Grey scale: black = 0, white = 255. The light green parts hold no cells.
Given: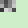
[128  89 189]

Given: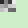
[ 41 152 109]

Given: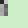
[39 98]

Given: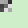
[169 108 168]

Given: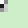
[249 210]

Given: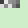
[ 60 139]
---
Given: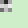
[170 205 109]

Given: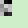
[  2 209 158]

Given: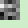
[134 136  88 127  53]

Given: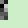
[29  2]

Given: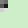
[107  86]

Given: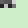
[210  35]

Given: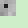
[178 180 162 146]

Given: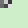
[57 68]
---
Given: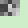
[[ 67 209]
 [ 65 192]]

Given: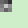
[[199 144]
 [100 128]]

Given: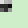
[[ 41  15]
 [ 49 152]]

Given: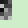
[[ 62  65]
 [161 105]]

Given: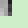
[[172  64]
 [164  55]]

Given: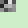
[[170 184]
 [ 82 126]]

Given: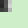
[[ 90 211]
 [ 75 178]]

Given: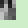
[[182  32]
 [176  89]]
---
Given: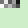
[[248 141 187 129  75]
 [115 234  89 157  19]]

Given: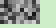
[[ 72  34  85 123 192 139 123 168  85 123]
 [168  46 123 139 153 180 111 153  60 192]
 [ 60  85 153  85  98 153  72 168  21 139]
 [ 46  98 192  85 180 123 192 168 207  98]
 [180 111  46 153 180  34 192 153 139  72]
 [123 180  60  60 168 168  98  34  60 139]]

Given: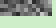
[[101  57  85 101  85  57 101 161  43  73 116 132 173]
 [ 57  73 101 116 145 116 161 101  73 161  57 101 101]
 [132 132  85  73 145 116 116  85 132  85  85 132 145]
 [132 145 145  73  43 116 101 116 145  85 197 145  57]]

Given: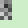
[[179  48 106]
 [207 106 166]
 [166 120 136]
 [136 151  77]
 [ 90 194  77]]

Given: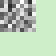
[[104  79 243  91 145 185 132 104 229]
 [ 91 120 185 104 157 229 171  63 243]
 [120 145 171 120 198  79 157 213 171]
 [229 171  91 213 132 171  79 132 157]
 [104 185 120 104 213 104 185 185 185]
 [104 198  79 157 145 255 157  47 243]
 [213 213  63 198 145 213 120  91 171]
 [ 91 229  47  91 243 145 229 145 198]]

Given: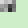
[[159 147  68 109]
 [135 172  41 123]
 [215 186 201 135]]

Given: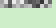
[[179 136  80 163 193 150 179 193  94  64 207 120 193]
 [163 223  94 235 179 235 120  80  94 108  52 207 108]]

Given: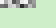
[[114 102 201 216 157  48 114 189 144]
 [244 173 216  86 128 230 244 128 157]]
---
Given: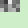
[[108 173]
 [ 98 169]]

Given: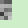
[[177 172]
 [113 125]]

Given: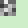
[[108 195]
 [221 177]]

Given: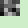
[[101 108]
 [179  73]]

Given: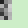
[[ 92 207]
 [151 198]]

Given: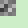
[[ 72 134]
 [ 96 197]]

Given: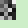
[[161  23]
 [110 216]]
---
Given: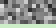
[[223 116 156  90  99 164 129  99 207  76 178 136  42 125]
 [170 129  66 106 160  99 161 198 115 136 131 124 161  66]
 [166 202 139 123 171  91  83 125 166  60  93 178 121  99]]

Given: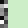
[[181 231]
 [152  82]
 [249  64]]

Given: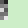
[[129 144]
 [114 118]]

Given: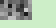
[[122 159  24 142  87  43 106 149]
 [170 156  74 166 155  89  25 116]]

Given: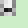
[[147 236 242 132]
 [123 206 218 140]]

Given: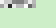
[[162 225  42 236 186 186 252 104 171]]

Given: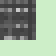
[[ 67  63  65  63  64  63  65  61  70]
 [ 66  77  86  73  68  77  73  62  69]
 [ 71  86  88  76  76  86  80  62  69]
 [ 72  64  94  69  68  64  72  62  77]
 [ 72 162 171 121  82 160 112  62  87]]

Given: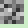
[[188  49  96 134  90 110]
 [188 175 168  56 189 207]
 [164  77 139  52 114 116]]

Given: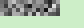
[[119  59 163  81 167 154  68  27 137 137 118 152  51 221 108]
 [173  95  66 173 170 142  70 185  60 207 110 169  94  87  69]]
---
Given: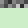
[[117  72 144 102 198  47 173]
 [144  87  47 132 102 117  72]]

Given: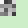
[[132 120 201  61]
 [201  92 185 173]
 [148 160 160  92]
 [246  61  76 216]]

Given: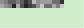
[[170 142 126  37 170  81  37  65  81 142 200 110 110 170 126 200]
 [142 126  94  94 126  94  52  81 186 142 157 157 157 110 110  52]]

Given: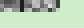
[[122 192 208 150 150  31 166 192  94 107 166 166  62 137 208]
 [150 107 107 122 122  31 107  94 179 192 107 137 220 166  62]
 [107  78  78  94 122  31 122 137 192 179 122 192 179 150  62]]

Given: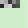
[[ 39 194 208  67  81]
 [182 166  55 139  96]]

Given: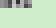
[[147 131  87 202 147 176  75 115]
 [147 131  75 188  50 176 115 162]]
